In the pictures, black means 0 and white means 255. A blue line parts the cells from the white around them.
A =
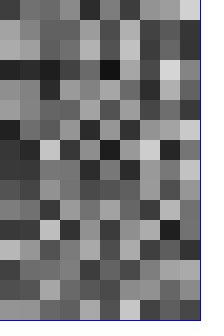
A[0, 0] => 62
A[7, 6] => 153
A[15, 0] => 148
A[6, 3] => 149
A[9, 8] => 79
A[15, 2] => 103
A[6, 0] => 33
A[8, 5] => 120
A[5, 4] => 163
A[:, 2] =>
[106, 97, 94, 30, 43, 101, 90, 196, 119, 146, 57, 190, 82, 111, 166, 103]
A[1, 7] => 66
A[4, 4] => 130
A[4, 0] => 143
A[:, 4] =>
[44, 156, 178, 106, 130, 163, 43, 142, 44, 74, 114, 145, 169, 61, 87, 168]
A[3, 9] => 132
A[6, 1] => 110
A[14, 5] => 74
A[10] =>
[125, 113, 57, 154, 114, 162, 102, 60, 182, 113]
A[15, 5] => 81
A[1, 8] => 89
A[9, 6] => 95
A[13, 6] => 73
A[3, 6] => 166
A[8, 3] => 117
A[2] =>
[171, 159, 94, 111, 178, 82, 193, 60, 102, 53]
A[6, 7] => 147
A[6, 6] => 50
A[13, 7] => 126
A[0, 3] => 138
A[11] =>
[57, 60, 190, 50, 145, 59, 143, 172, 31, 114]
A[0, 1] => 113
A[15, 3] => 95
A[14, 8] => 102

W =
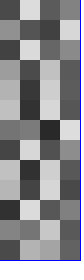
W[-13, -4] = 74
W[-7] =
[116, 123, 41, 221]
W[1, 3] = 215
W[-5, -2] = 207
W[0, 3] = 130
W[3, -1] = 90
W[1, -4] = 145
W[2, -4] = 66
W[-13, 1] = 220
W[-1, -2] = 164
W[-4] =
[182, 68, 214, 73]
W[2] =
[66, 218, 102, 138]
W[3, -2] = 193
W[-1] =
[74, 179, 164, 98]
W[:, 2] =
[91, 65, 102, 193, 206, 215, 41, 81, 207, 214, 87, 199, 164]

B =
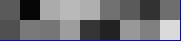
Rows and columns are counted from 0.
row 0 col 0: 90
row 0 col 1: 6
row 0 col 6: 90
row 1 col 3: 157
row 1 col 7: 128

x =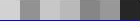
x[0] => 210
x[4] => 134
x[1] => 146

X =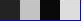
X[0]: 35
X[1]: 195
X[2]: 9

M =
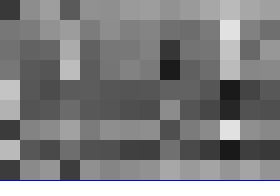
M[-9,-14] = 57
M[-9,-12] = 158
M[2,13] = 151
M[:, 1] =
[141, 124, 98, 89, 87, 84, 131, 87, 138]
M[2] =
[113, 98, 102, 171, 97, 119, 120, 129, 54, 115, 117, 195, 104, 151]
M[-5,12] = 68
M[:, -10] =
[145, 124, 97, 92, 92, 88, 123, 81, 144]
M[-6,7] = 122
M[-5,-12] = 76
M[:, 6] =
[154, 128, 120, 130, 85, 79, 139, 64, 140]
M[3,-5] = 96
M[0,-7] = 157
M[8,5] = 133
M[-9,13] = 160
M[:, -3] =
[186, 225, 195, 187, 26, 38, 225, 25, 149]
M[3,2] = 85
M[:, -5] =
[154, 109, 115, 96, 98, 85, 123, 74, 154]
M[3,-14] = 119
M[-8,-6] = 112
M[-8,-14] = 119
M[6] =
[59, 131, 139, 161, 123, 142, 139, 142, 79, 123, 138, 225, 143, 136]
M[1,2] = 146
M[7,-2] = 62
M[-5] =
[196, 87, 76, 91, 92, 86, 85, 86, 97, 98, 86, 26, 68, 88]
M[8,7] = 145
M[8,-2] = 164
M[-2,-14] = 186
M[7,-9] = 80
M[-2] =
[186, 87, 73, 110, 81, 80, 64, 63, 112, 74, 58, 25, 62, 57]
